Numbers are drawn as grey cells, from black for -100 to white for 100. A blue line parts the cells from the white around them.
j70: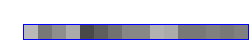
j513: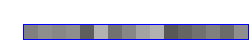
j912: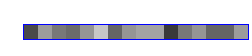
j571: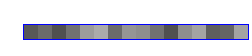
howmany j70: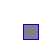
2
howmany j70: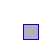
1
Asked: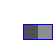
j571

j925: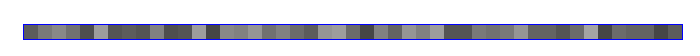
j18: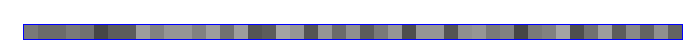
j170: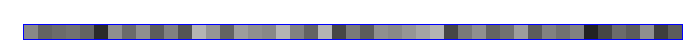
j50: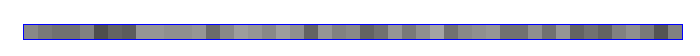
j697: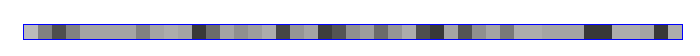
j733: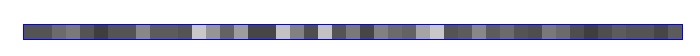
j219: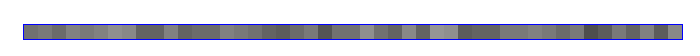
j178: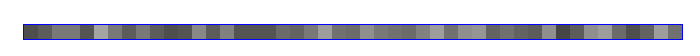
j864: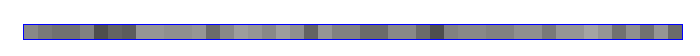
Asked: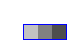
j733
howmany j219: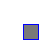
9
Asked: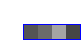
j925
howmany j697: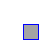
14
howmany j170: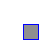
6

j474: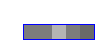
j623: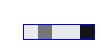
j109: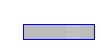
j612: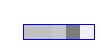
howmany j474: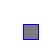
3
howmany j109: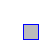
4
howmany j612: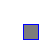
1
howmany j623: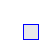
3
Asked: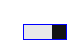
j623
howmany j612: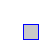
1
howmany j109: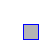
0

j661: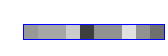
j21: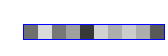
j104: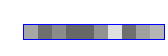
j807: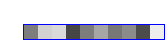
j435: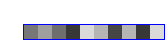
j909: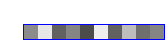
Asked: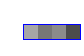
j807
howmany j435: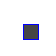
1
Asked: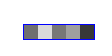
j21
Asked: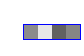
j909
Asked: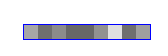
j104
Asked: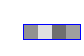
j104
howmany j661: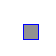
3

